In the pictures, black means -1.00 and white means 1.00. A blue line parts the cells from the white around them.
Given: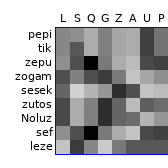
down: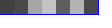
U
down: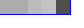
A
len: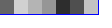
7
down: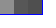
S
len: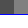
2

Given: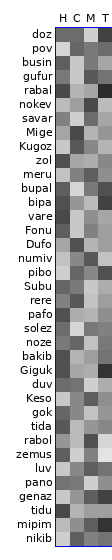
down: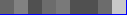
H
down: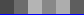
M
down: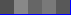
C
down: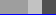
T
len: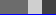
4
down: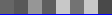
H

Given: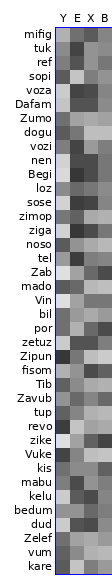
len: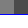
2
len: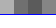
4
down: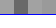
E
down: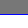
B
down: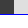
Y

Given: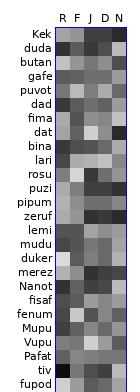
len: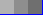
3
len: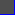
1
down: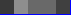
D

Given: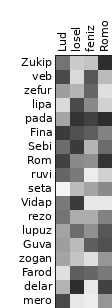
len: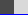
2
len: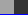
2
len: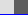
2
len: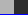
2

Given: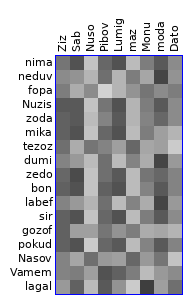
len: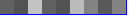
9
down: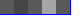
moda
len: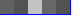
5
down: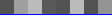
Lumig
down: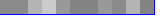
Dato
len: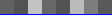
8
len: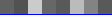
8

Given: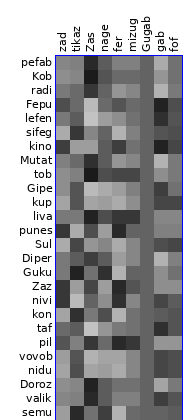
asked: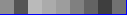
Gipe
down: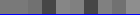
fof
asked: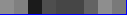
tob
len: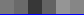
6

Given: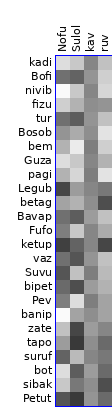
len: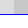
2
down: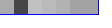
ruv
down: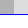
Nofu
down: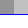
ruv

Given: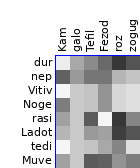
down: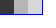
roz
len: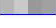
4
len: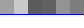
6
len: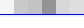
6

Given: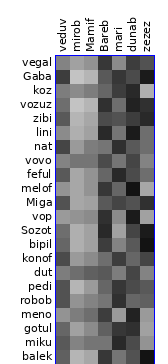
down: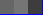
Bareb
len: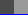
2
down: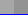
mirob
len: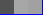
3
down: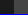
dunab
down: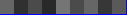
Bareb
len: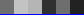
6

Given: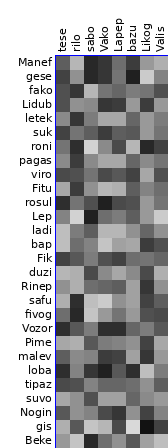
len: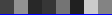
8
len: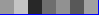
7
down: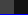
Likog

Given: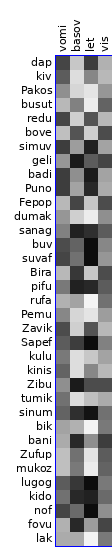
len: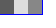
3
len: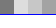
4

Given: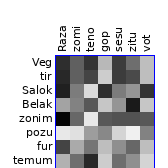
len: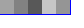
5
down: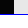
Raza
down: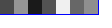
zitu
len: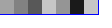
7
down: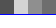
sesu

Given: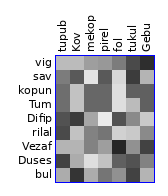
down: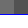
tupub
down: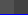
tukul
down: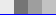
pirel
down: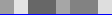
mekop

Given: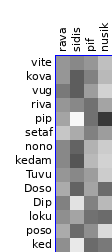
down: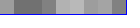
pif
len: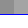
2

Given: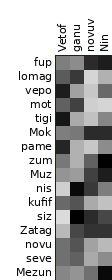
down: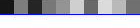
Vetof
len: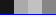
4
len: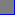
1
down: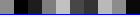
Nin
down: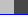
Nin

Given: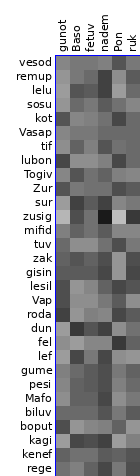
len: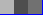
3
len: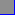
1
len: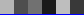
6
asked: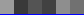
dun
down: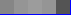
gunot
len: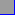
1
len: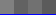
4

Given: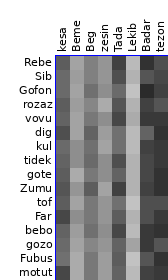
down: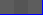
kesa
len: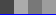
4
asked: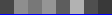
Far
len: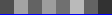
8
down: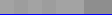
Beme

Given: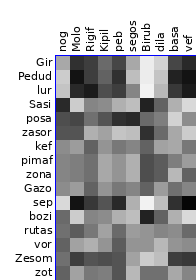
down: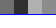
basa
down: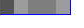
Molo
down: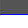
peb
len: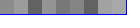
9
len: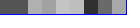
9
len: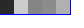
5

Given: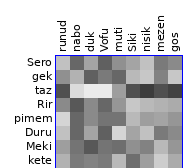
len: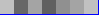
7
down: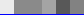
duk
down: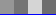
muti
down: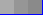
gos

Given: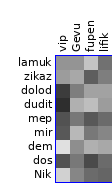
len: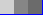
3
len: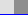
2

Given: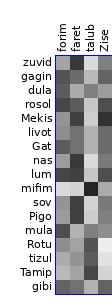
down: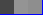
forim
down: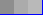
forim
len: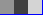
3
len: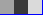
3
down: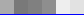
Zise
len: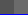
2
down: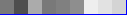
Zise

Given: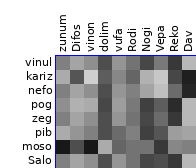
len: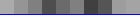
10
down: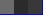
Reko

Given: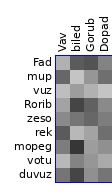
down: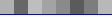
Vav
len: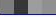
4
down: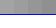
Gorub
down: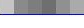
Dopad
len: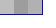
3

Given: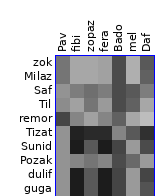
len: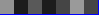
7
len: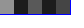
5
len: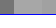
4
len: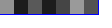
7

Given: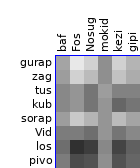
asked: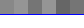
kub
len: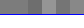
6
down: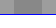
baf
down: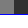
Fos

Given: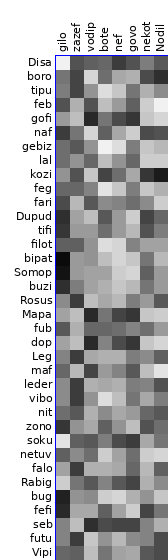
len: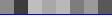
8
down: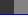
govo
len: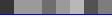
8
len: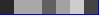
7
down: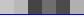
nef

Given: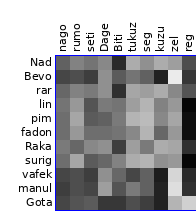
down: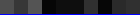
reg
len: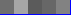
5
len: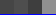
4
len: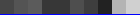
10
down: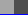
rumo
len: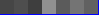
7

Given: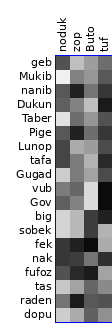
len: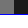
2
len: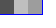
3
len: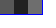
3
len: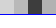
4
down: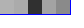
tuf
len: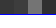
4

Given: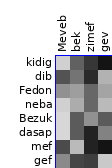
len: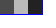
3
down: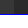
zimef
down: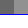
zimef
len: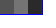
3
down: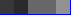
zimef

